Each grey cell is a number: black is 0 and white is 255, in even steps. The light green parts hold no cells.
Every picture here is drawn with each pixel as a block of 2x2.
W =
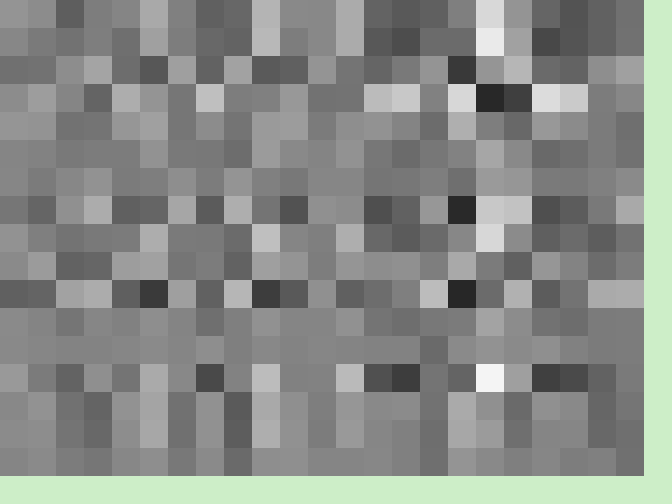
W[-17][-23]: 148
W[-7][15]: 188
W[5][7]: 120
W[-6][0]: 138
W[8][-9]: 91
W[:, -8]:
[96, 107, 148, 129, 108, 119, 126, 151, 106, 126, 188, 120, 106, 116, 114, 110, 111]
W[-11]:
[134, 123, 135, 146, 123, 126, 142, 124, 148, 128, 120, 134, 134, 117, 119, 126, 111, 154, 150, 122, 121, 128, 138]
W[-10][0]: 118
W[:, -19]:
[133, 111, 109, 173, 150, 124, 123, 96, 123, 157, 95, 129, 134, 116, 146, 141, 135]
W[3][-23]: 140
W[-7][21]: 170
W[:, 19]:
[101, 72, 106, 220, 152, 105, 122, 79, 95, 150, 92, 114, 143, 64, 144, 133, 134]
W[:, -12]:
[136, 136, 148, 114, 123, 132, 134, 144, 127, 125, 144, 133, 134, 130, 126, 124, 133]
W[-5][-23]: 137
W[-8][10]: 148
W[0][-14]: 180
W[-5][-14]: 136
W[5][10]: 137
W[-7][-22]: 100
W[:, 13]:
[99, 88, 101, 187, 146, 119, 117, 79, 104, 141, 109, 116, 130, 80, 137, 134, 135]
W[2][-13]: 96
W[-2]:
[139, 141, 116, 104, 141, 167, 112, 145, 93, 174, 145, 124, 153, 134, 128, 110, 167, 155, 111, 133, 134, 104, 111]
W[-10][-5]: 194
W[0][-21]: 94
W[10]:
[96, 100, 162, 172, 95, 58, 159, 97, 182, 61, 89, 144, 96, 109, 127, 188, 39, 107, 177, 92, 115, 170, 172]
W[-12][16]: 130
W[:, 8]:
[103, 99, 162, 125, 116, 109, 148, 174, 107, 98, 182, 127, 127, 130, 90, 93, 106]
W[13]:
[153, 123, 99, 143, 116, 170, 136, 73, 130, 188, 129, 130, 186, 80, 61, 116, 100, 244, 159, 64, 74, 98, 122]
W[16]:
[133, 138, 124, 118, 135, 142, 120, 138, 106, 142, 143, 133, 133, 135, 128, 111, 148, 137, 127, 134, 125, 128, 112]
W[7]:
[118, 101, 144, 172, 96, 101, 166, 91, 174, 116, 82, 144, 140, 79, 97, 151, 41, 200, 194, 79, 92, 121, 169]
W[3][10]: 152

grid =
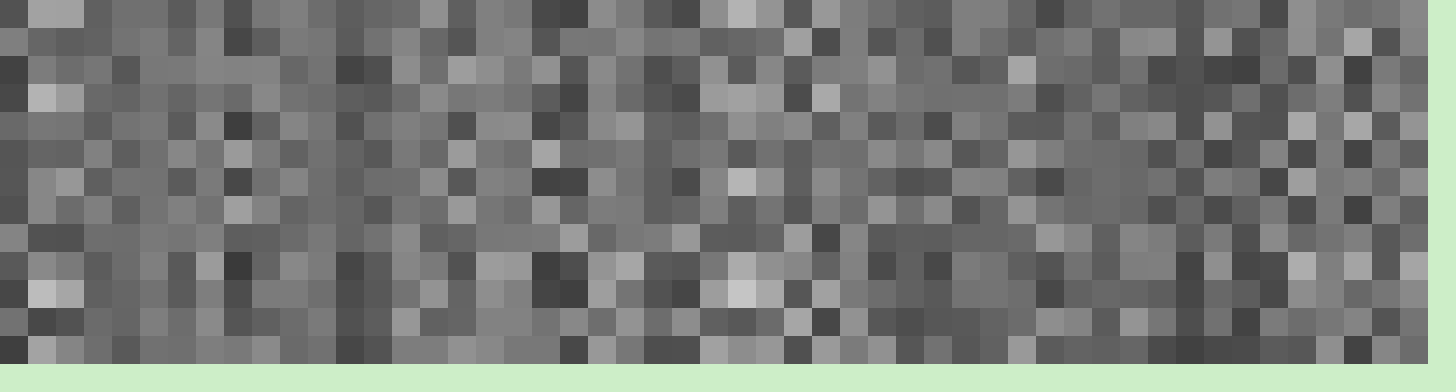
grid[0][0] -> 82
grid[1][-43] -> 71
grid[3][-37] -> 109
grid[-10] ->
[72, 179, 155, 105, 100, 113, 101, 117, 106, 136, 114, 108, 94, 89, 109, 138, 119, 124, 115, 92, 69, 131, 106, 85, 74, 155, 161, 150, 76, 169, 115, 130, 117, 112, 113, 112, 124, 79, 98, 118, 98, 87, 80, 86, 111, 81, 109, 126, 81, 134, 114]
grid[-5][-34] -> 120
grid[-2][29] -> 71
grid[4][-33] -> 140
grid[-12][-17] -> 127
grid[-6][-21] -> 109
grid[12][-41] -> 106
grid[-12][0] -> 127
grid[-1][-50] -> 163
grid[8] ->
[132, 82, 81, 110, 109, 121, 117, 127, 94, 96, 107, 120, 101, 114, 138, 96, 102, 120, 121, 123, 156, 104, 120, 124, 152, 92, 91, 101, 157, 71, 134, 89, 94, 93, 102, 102, 106, 151, 133, 96, 133, 124, 92, 122, 79, 138, 104, 115, 127, 88, 110]
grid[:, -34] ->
[128, 128, 142, 124, 138, 119, 129, 118, 120, 156, 142, 130, 136]
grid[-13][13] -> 102
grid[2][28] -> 91
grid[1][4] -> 115
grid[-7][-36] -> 139
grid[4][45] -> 82
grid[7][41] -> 80
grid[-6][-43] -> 159
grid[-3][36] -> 110
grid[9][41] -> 127
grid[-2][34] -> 89
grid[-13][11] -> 109
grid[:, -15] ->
[102, 94, 165, 124, 91, 150, 97, 148, 106, 95, 110, 108, 153]
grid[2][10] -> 103
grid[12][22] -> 119
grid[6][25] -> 133
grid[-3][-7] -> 93
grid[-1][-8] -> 73
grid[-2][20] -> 136
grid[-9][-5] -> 168
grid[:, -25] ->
[179, 103, 91, 161, 144, 90, 181, 94, 91, 171, 197, 88, 141]
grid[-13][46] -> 143
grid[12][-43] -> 121
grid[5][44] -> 86
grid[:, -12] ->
[114, 93, 92, 118, 94, 108, 109, 108, 96, 92, 104, 91, 96]
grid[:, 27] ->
[148, 110, 135, 150, 128, 113, 145, 116, 101, 144, 168, 107, 151]

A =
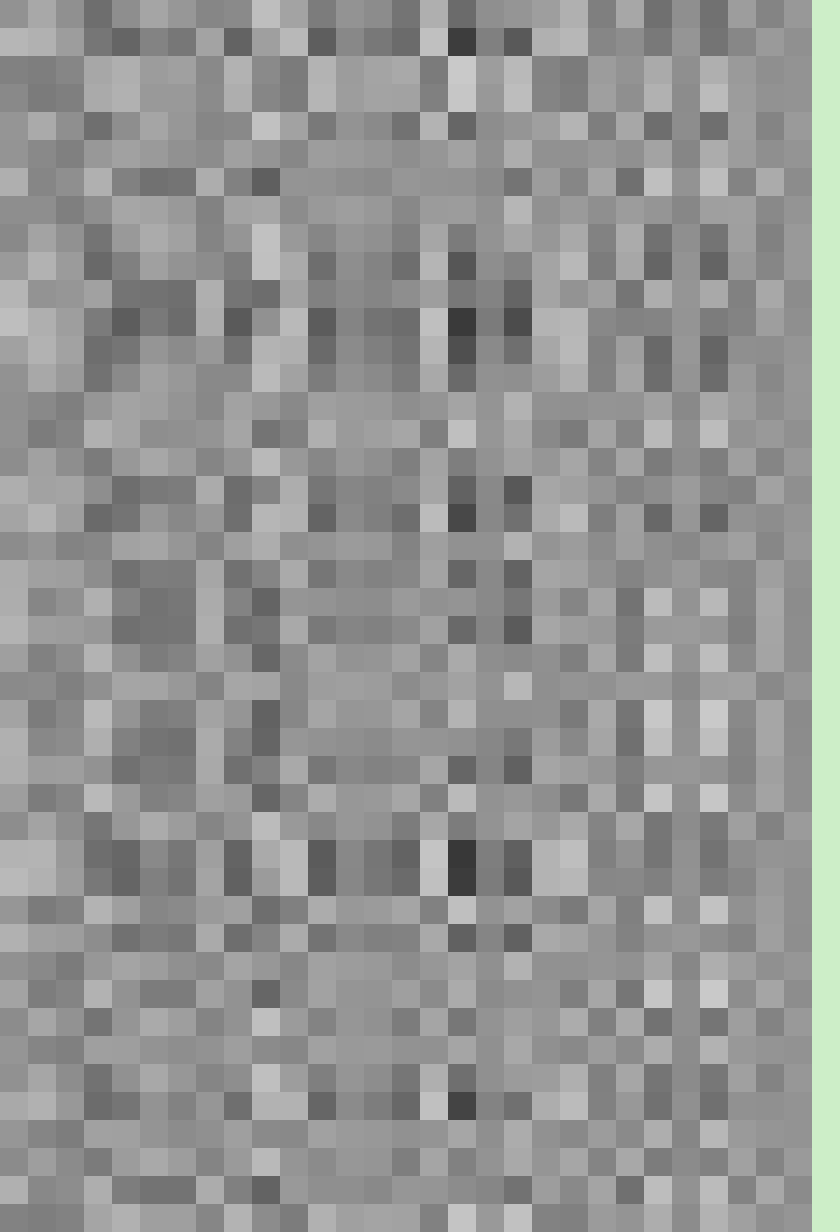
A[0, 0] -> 146
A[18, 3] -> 106
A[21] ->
[173, 134, 145, 176, 131, 115, 119, 171, 131, 100, 149, 147, 142, 141, 154, 145, 148, 137, 119, 155, 133, 164, 115, 187, 147, 184, 132, 167, 140]
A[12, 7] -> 152
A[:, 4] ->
[142, 101, 175, 177, 142, 161, 129, 166, 153, 128, 116, 93, 117, 138, 163, 164, 152, 110, 116, 162, 113, 131, 112, 145, 165, 148, 129, 113, 154, 151, 103, 101, 159, 113, 164, 146, 149, 158, 145, 117, 160, 156, 125, 177]
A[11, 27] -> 158
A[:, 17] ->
[143, 128, 157, 152, 141, 144, 138, 145, 147, 142, 131, 123, 138, 145, 148, 150, 146, 137, 136, 145, 137, 137, 133, 142, 147, 143, 135, 133, 146, 147, 126, 124, 146, 133, 144, 139, 147, 144, 144, 131, 143, 147, 134, 153]
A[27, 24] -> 151
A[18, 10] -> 177
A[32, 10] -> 128
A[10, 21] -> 159
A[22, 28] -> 141
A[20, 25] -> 137
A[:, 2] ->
[144, 157, 134, 127, 143, 128, 143, 127, 145, 155, 150, 158, 162, 154, 127, 132, 142, 164, 158, 131, 158, 145, 156, 141, 128, 136, 140, 158, 134, 142, 153, 156, 130, 157, 123, 132, 146, 128, 141, 152, 125, 139, 141, 130]
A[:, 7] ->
[134, 163, 137, 139, 134, 140, 173, 130, 132, 140, 175, 172, 152, 137, 136, 148, 133, 171, 150, 132, 166, 171, 174, 161, 132, 163, 171, 169, 160, 133, 159, 164, 154, 170, 137, 161, 132, 146, 133, 150, 144, 132, 172, 134]
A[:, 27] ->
[132, 154, 143, 146, 132, 143, 171, 137, 129, 134, 168, 158, 142, 136, 142, 153, 133, 162, 141, 135, 159, 167, 165, 164, 137, 166, 166, 160, 163, 130, 148, 153, 157, 159, 144, 165, 131, 148, 131, 144, 149, 132, 168, 143]
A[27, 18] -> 97
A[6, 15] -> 147
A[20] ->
[172, 160, 158, 141, 113, 125, 124, 166, 113, 133, 170, 118, 137, 130, 135, 163, 102, 137, 99, 165, 161, 145, 132, 144, 153, 137, 133, 159, 143]
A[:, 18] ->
[149, 89, 185, 189, 149, 173, 116, 182, 165, 131, 101, 76, 111, 143, 178, 167, 161, 88, 112, 178, 99, 119, 91, 138, 183, 143, 120, 97, 152, 164, 96, 89, 162, 97, 178, 145, 159, 168, 155, 112, 172, 169, 114, 193]
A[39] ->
[169, 177, 152, 108, 117, 147, 130, 150, 111, 178, 178, 102, 139, 125, 104, 192, 68, 131, 112, 173, 187, 129, 152, 113, 144, 112, 145, 144, 147]
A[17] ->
[174, 162, 164, 142, 110, 121, 124, 171, 109, 132, 173, 118, 134, 129, 138, 165, 98, 137, 88, 166, 160, 148, 132, 141, 155, 134, 129, 162, 143]
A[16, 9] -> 185
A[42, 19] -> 157
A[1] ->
[182, 177, 157, 118, 101, 131, 119, 163, 99, 159, 184, 94, 136, 120, 107, 192, 61, 128, 89, 176, 183, 134, 141, 121, 149, 116, 135, 154, 144]
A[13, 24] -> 148
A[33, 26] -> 132
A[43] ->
[130, 126, 130, 165, 177, 159, 159, 134, 179, 140, 124, 177, 160, 164, 162, 129, 196, 153, 193, 130, 128, 155, 148, 173, 140, 178, 160, 143, 149]
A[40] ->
[150, 133, 125, 161, 160, 148, 140, 144, 159, 138, 137, 161, 154, 152, 145, 148, 166, 143, 172, 145, 137, 156, 138, 174, 134, 183, 154, 149, 147]
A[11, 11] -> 92
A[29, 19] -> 151
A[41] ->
[139, 158, 139, 123, 156, 169, 157, 132, 154, 185, 149, 139, 151, 149, 126, 165, 129, 147, 169, 149, 166, 132, 168, 124, 139, 129, 161, 132, 154]
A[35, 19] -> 148
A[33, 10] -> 171
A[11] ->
[190, 175, 158, 123, 93, 121, 108, 172, 90, 145, 185, 92, 132, 115, 109, 191, 58, 123, 76, 179, 182, 136, 130, 132, 148, 124, 131, 158, 143]
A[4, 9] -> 193

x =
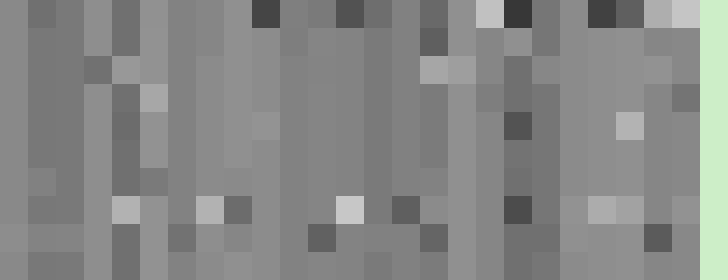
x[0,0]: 137
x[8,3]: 142
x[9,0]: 137
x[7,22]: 162
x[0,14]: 129
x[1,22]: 144
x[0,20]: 139
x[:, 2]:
[121, 121, 121, 121, 121, 121, 121, 121, 132, 121]
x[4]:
[137, 120, 121, 142, 108, 146, 130, 139, 144, 147, 130, 133, 131, 122, 129, 123, 144, 134, 83, 118, 139, 142, 179, 134, 136]
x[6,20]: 139
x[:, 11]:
[122, 133, 132, 133, 133, 133, 133, 133, 97, 133]
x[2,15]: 166
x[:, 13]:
[110, 122, 122, 122, 122, 122, 122, 122, 129, 122]
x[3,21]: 142
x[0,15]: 105
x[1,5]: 146
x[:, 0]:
[137, 137, 137, 137, 137, 137, 137, 137, 141, 137]
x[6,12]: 131
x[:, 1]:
[112, 120, 120, 120, 120, 120, 129, 120, 131, 120]
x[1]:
[137, 120, 121, 142, 112, 146, 130, 134, 144, 140, 126, 133, 131, 122, 129, 95, 144, 134, 144, 118, 139, 142, 144, 134, 136]
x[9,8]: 144
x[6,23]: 134
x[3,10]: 130
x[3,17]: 126
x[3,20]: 139
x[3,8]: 144
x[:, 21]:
[65, 142, 142, 142, 142, 142, 142, 172, 142, 142]
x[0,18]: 55
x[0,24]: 197
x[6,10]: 130
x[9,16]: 144
